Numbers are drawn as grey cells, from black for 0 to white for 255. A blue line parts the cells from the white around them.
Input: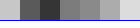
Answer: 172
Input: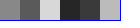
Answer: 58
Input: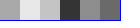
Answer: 141
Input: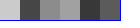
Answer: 56
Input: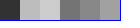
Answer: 136
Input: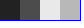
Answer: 233
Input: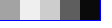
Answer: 94
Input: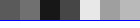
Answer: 159
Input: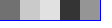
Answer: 52
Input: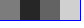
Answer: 99
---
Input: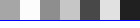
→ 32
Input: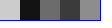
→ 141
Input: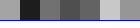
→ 150
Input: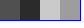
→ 157
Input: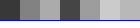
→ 184
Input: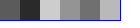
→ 185
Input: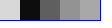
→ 168
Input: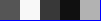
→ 178
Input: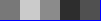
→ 80
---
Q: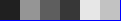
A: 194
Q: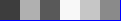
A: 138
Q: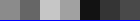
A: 73
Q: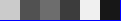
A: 23
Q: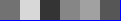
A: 86
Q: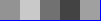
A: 160
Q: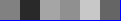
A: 101
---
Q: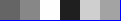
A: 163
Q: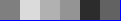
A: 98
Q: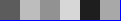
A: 168
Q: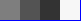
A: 247
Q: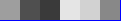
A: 136
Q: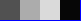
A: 6
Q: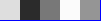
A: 149
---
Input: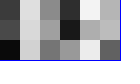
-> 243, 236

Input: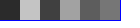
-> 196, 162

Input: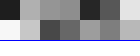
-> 247, 228

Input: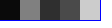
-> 204, 128

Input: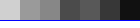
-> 208, 154

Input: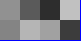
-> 193, 181

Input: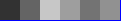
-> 199, 158

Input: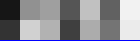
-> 242, 235

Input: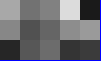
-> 220, 168
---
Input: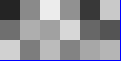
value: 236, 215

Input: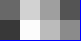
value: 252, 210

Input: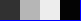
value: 237, 182

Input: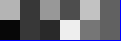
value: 238, 194

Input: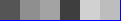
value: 209, 189

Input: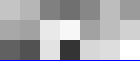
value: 255, 247

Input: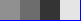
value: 229, 144

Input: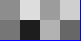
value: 221, 207

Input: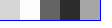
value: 252, 214
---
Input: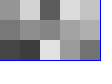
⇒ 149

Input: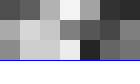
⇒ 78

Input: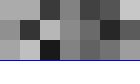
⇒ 171

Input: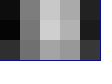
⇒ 13

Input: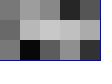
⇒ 120

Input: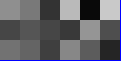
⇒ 143

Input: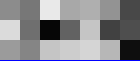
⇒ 140

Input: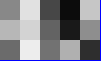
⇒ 136
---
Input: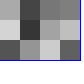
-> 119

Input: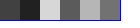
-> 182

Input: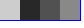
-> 81

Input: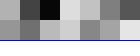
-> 127

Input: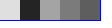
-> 123

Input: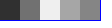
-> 166

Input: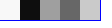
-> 103

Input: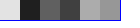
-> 172

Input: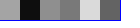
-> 218
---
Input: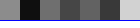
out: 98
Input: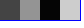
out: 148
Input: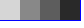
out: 136
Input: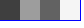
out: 157
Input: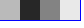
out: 39
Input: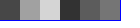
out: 50
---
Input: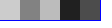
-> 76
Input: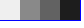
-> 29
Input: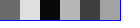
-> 162
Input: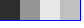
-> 191
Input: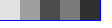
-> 48
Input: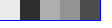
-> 75
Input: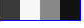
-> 18
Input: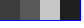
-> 30
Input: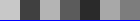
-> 125
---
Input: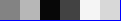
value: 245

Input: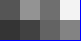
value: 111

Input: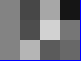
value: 167

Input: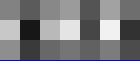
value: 162

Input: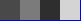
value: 46

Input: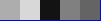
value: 128

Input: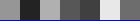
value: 232

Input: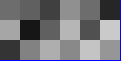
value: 109
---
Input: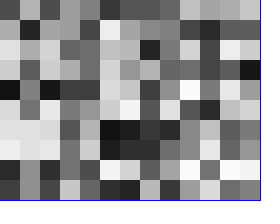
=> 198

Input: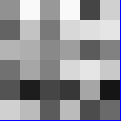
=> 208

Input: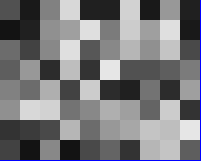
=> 32

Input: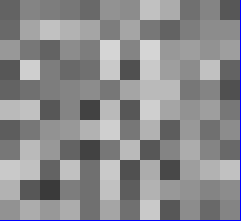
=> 87

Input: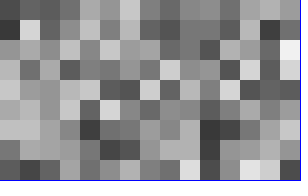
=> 156

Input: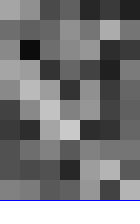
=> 32

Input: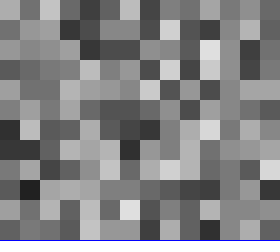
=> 105

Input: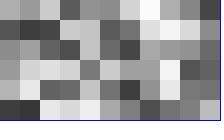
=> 70
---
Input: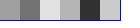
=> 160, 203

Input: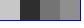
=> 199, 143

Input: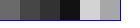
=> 106, 167

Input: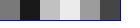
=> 121, 69

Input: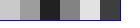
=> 201, 62

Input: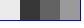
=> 235, 154

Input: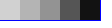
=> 209, 18

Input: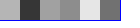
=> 181, 113

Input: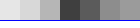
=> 230, 155

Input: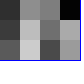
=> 47, 155
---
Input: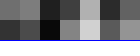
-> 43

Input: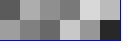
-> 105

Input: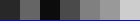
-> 74

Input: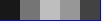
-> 117

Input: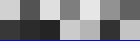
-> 50

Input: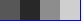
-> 141
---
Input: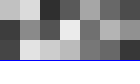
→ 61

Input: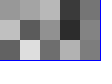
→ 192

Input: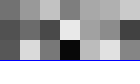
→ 81

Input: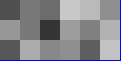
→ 151

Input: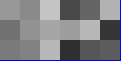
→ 114

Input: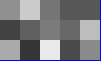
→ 66
